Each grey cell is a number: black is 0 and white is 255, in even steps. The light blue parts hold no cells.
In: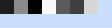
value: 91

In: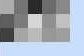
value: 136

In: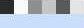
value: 89

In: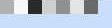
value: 144

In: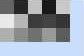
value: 201

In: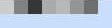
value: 184

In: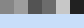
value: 199

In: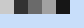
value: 22

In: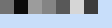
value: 88
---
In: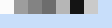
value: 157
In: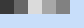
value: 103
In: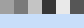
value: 122
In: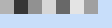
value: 54
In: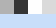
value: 53
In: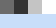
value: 51
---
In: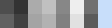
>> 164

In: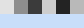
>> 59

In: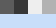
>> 238

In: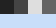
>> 222

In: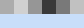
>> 150

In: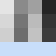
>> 194
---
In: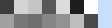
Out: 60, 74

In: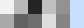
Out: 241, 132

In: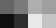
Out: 101, 196

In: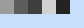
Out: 156, 35

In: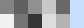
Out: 131, 179

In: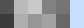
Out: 82, 103

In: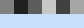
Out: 128, 166

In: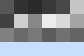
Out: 86, 100

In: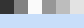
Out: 51, 227

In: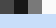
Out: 71, 250
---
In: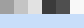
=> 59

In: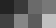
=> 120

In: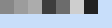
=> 61

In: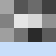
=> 64

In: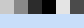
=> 0

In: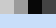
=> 67

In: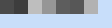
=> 150

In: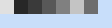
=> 88
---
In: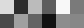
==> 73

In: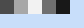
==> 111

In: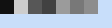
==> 87

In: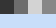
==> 135

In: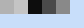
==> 137

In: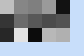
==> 39
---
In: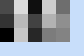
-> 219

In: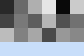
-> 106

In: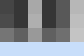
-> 54

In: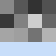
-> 87

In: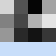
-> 83

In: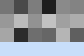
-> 74
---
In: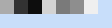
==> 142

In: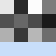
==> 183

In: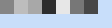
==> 119

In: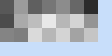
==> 163

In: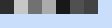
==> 80

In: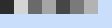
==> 122
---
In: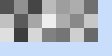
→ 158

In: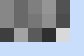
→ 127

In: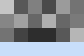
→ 74

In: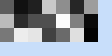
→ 142

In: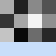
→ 32

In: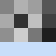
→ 177

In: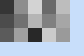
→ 211

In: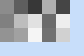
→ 55

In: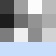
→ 160
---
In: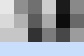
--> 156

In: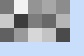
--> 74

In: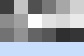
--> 53

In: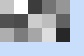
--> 39

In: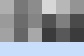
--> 59

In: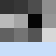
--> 215
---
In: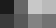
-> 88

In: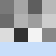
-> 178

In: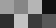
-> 195

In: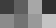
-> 115

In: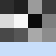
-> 246

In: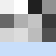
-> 175

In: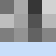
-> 162

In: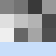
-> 194

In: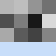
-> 125

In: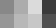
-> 184
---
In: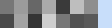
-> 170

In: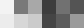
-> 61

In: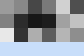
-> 121

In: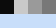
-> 120

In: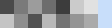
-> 109

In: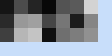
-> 8

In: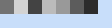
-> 187

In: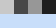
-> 30
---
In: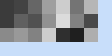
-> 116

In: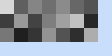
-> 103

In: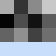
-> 138

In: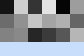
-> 5

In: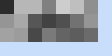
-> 191

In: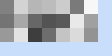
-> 122
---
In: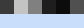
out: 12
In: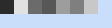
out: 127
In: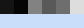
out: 110
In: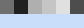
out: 224
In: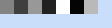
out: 4
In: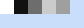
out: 203
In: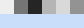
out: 217
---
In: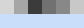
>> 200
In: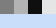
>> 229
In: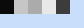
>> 60
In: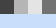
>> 114
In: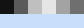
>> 111
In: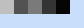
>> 5
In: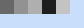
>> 195
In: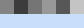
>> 196
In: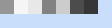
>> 55
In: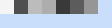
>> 150
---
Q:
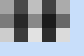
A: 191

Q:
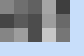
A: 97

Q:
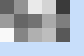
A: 234

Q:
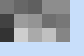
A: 95

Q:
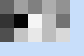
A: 128

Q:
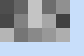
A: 196
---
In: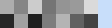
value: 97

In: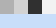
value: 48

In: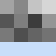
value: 100

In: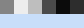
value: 11

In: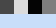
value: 4

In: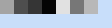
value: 119
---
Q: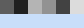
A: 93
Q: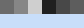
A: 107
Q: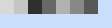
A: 216
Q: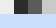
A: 237
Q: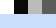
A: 255
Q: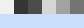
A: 240
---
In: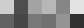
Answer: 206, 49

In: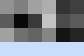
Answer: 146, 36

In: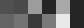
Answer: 80, 37

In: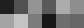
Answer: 31, 102

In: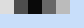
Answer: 221, 187

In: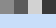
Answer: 138, 56

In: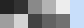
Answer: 35, 113

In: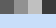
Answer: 93, 58

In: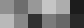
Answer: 144, 41
